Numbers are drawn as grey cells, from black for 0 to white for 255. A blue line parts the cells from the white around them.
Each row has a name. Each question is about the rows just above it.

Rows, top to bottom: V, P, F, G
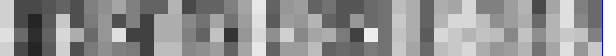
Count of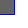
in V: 8
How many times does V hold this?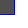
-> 1
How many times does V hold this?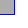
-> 2
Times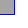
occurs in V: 4
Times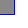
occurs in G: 1

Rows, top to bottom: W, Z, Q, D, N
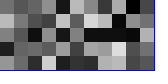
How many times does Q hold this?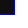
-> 4
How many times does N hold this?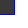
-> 0
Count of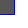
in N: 1
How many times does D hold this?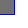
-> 1
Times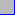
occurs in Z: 2

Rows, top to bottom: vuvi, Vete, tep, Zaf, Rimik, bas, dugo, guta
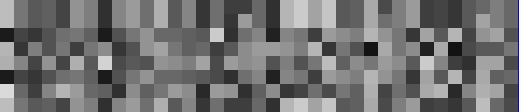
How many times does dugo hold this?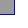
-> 3
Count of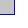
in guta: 1
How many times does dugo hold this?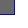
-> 2

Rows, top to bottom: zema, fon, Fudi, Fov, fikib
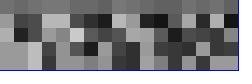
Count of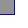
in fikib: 4
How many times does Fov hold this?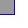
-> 5
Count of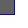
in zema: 4
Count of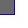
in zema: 5
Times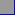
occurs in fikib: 4

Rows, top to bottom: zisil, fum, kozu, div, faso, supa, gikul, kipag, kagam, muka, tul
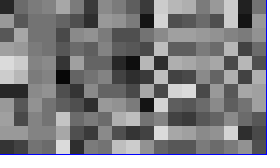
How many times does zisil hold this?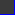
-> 2
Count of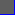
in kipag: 3
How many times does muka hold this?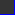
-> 1

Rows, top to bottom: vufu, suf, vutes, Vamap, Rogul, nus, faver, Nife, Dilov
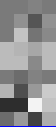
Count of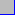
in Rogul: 3
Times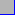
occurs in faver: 1
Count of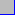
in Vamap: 2
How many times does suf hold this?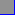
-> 2
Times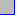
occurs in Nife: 0
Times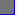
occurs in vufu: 0

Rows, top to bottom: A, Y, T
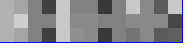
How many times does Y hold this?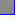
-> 5
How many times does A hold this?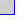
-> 0

